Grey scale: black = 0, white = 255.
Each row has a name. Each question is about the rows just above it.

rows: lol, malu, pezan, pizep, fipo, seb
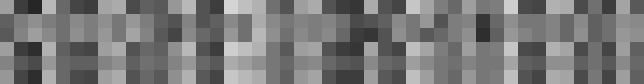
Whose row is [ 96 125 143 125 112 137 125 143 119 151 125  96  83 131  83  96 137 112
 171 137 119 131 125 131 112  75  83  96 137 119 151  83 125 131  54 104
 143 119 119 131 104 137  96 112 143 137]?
malu
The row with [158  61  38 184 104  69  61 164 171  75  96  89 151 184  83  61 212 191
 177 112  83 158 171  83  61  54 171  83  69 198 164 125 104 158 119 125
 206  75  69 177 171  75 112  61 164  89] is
lol

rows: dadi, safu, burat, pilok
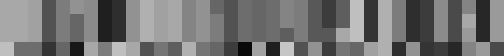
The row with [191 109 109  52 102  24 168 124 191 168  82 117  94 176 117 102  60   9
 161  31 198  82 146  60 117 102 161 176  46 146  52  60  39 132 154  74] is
pilok
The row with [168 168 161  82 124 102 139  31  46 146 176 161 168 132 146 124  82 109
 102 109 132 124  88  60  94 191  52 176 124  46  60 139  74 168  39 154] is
safu
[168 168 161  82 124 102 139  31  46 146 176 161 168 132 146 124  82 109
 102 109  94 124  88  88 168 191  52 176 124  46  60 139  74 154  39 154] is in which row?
burat

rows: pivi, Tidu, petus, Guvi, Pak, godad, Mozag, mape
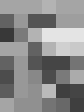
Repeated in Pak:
[69]
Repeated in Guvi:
[165]
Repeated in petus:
[228]
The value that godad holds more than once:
[76]
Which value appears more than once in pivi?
[165]
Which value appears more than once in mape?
[144]
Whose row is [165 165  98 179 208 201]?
Guvi

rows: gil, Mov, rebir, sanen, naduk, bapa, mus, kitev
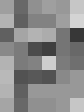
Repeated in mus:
[152]
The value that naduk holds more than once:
[123]

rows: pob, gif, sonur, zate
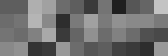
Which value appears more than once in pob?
[94]
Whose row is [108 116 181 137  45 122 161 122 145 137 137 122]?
gif
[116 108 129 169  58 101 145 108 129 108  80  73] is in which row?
sonur

